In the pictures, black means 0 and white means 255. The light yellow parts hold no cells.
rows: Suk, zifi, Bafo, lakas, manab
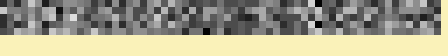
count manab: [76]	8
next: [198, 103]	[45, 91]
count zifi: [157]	7
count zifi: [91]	8
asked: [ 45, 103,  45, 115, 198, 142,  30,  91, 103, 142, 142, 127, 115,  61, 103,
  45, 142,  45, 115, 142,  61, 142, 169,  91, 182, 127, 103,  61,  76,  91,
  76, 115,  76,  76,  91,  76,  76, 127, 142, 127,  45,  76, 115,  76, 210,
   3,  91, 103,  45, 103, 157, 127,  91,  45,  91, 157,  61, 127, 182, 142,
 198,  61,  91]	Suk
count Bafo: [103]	7

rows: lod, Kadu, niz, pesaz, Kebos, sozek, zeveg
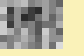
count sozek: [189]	1
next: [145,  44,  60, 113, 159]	[101, 145]
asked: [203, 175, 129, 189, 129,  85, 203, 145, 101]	Kebos
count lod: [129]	2
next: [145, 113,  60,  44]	[159, 129]

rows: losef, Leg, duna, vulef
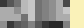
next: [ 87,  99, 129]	[87, 56]
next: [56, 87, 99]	[129,  87]
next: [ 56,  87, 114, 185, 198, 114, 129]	[143, 172]
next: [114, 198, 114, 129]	[143, 172]
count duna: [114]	2

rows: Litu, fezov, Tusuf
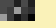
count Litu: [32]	2
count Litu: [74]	3
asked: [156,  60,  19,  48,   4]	Tusuf
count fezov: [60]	2

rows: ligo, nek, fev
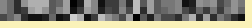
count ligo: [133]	4
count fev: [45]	5
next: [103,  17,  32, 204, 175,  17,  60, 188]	[146, 119]

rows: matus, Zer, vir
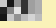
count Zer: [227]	1
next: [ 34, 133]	[227,  50]
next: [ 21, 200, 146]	[188, 212]

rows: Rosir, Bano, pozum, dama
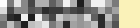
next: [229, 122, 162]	[ 43, 162]
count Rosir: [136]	3
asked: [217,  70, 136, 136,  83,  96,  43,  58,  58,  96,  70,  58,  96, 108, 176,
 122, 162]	Bano
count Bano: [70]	2
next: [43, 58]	[58, 96]
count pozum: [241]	2
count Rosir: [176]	4

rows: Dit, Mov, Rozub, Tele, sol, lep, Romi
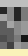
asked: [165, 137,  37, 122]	Rozub
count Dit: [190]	4

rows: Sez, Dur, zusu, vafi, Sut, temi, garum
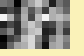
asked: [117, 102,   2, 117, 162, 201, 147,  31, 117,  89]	Sez
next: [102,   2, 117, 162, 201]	[147,  31]
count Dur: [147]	2
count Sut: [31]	1
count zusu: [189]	2
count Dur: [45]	2

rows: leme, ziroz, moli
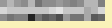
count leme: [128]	2
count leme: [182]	4
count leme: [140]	5
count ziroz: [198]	9

